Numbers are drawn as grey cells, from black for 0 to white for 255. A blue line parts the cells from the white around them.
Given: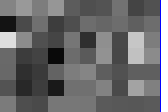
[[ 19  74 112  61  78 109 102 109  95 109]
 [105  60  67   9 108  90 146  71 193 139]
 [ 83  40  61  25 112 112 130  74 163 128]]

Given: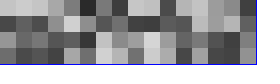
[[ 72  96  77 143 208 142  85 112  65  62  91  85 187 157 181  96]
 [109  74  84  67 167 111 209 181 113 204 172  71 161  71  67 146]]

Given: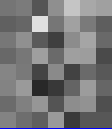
[[ 96 102 224 118 161 122  94]
 [104 119 159 106 159 157  74]
 [131 154  40  56 100 156 102]
 [131 110  95 154  58  87  87]]

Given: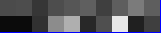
[[ 11  11  49 140 175  40  79 231  32  63]]

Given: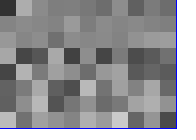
[[132 139 135 131 154 125 139 133 137 131 127]
 [167  70  86 169  65 142  69 123  76  90 113]
 [ 98 123 169  95  78 185 115 160 130 167 104]
 [187 113 160 146 132 175 155 202 101 149  74]]

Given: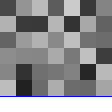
[[178  58  57 182  51 168  98]
 [141 135 134 170 121 192  61]
 [189  33 107 173 108 105 165]]
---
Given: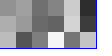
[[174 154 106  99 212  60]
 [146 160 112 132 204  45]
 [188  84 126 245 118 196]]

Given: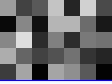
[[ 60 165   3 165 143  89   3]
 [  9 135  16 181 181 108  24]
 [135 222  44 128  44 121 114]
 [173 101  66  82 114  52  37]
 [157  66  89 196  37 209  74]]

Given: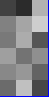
[[107 192  71]
 [121 172  85]
 [136 151  99]
 [159 115 143]
 [ 65  43 178]
 [129 165 206]]

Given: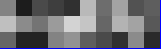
[[102  35  35 131 147  94  74  48 139  42]
 [131  28  74  62  48 185 109 163  82  94]
 [191 139 116 155 211 197 102 179 163  88]]

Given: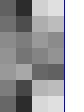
[[153 168 103  97]
 [147 117 132 147]
 [139 125 153 139]
 [111  77 174 188]
 [125  71 181 188]
 [ 97  44 209 224]
 [103  44 216 224]]

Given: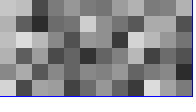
[[178  94  44 108 116 206 144 116  88 171 171  81]
 [198 190  74 123 151 123 116 157 178 123 129 178]
 [136 171  88 136 100 136 129 151 100 123 136  44]
 [178  94 157  74 100  51 100 129 184  66 108  81]
 [212  74 163 157  66 108 151 100  58 220 163 123]
 [190 220 184 136  81 151 144  58 212 184 151 116]]

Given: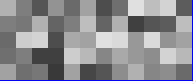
[[112 126  64  64 204 184 134 169 153 141 210 184]
 [177 126  85 147 105 161  78 112 224 190 210  92]
 [161 112 118  56 161  70  85 141 177 134 141 105]
 [126 118 177  99 126 190  99 177  64  85  92 190]
 [105 204 210  78 169 161 224 218 153 218 147 161]]
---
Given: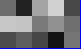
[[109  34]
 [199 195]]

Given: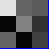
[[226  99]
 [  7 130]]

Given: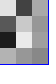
[[226  66]
 [ 88 201]]

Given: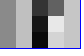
[[138 192]
 [138 192]]

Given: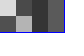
[[219  74]
 [ 80 180]]

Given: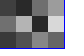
[[ 63  41]
 [112 180]]

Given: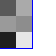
[[ 89 170]
 [154 141]]

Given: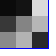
[[ 11  19]
 [ 56 132]]
